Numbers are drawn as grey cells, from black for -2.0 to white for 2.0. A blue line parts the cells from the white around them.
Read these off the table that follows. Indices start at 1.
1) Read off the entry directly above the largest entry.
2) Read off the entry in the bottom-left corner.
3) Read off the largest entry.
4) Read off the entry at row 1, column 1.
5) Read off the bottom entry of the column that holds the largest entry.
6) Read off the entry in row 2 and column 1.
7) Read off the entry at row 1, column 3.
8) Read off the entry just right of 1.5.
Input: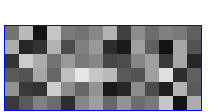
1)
-0.1
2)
-1.1
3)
1.6
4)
-0.2
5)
0.1
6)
0.7
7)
-1.7
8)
-1.3

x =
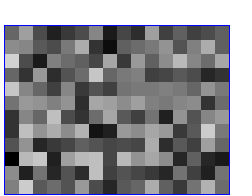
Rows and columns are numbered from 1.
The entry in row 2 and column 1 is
0.2
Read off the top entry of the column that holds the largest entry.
-0.4
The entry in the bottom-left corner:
0.0
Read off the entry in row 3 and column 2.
-0.8
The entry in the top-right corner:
-0.5
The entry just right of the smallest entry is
0.9
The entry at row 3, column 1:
1.3
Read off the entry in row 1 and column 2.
0.5
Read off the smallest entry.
-2.0
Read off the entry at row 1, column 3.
-0.8
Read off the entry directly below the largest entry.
-0.4
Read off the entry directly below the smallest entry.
0.2
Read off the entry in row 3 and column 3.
-1.6
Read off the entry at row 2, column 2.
0.1
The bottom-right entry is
-0.3

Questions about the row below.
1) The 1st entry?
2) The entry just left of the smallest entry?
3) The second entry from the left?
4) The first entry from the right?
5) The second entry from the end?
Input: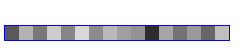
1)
-0.6
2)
0.3
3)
0.8
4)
1.0
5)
-0.4

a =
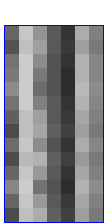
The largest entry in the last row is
1.0
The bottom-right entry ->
-0.1
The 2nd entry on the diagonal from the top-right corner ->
0.5
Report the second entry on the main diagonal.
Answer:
1.0
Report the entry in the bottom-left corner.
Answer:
-0.8
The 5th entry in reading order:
-1.2
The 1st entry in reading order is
-0.4
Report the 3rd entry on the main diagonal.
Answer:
0.2
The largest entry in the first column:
0.2
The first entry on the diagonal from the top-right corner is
0.0
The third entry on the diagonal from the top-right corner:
-1.2
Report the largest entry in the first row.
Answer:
1.1
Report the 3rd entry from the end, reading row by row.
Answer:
-1.0

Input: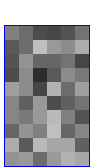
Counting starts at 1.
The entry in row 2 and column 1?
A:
-0.6
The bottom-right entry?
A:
0.6
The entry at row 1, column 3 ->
-0.8
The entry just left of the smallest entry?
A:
0.2
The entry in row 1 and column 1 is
0.0
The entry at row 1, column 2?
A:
-0.3
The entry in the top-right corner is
-0.2
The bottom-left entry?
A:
0.3
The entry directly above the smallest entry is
-0.4
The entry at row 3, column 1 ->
-0.7
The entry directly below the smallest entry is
-0.9

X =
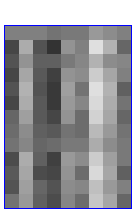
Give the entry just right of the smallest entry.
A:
0.3
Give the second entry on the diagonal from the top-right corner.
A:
0.8
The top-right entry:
0.0
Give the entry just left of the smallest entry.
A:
-0.7
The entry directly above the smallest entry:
-0.2
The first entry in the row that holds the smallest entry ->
-0.9
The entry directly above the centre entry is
0.4
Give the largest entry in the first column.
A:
0.0
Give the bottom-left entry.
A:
-0.2
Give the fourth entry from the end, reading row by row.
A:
-0.3
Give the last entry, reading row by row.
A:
-0.4
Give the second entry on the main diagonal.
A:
0.7
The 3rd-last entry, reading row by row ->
1.1
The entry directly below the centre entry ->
-0.2
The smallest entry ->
-1.2
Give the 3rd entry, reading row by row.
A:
0.0
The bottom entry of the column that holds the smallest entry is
-0.8
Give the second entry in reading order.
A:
0.0
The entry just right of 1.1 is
0.6
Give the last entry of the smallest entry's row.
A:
-0.4
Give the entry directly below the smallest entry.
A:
-0.5
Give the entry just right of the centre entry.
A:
-0.3
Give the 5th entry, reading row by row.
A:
-0.1
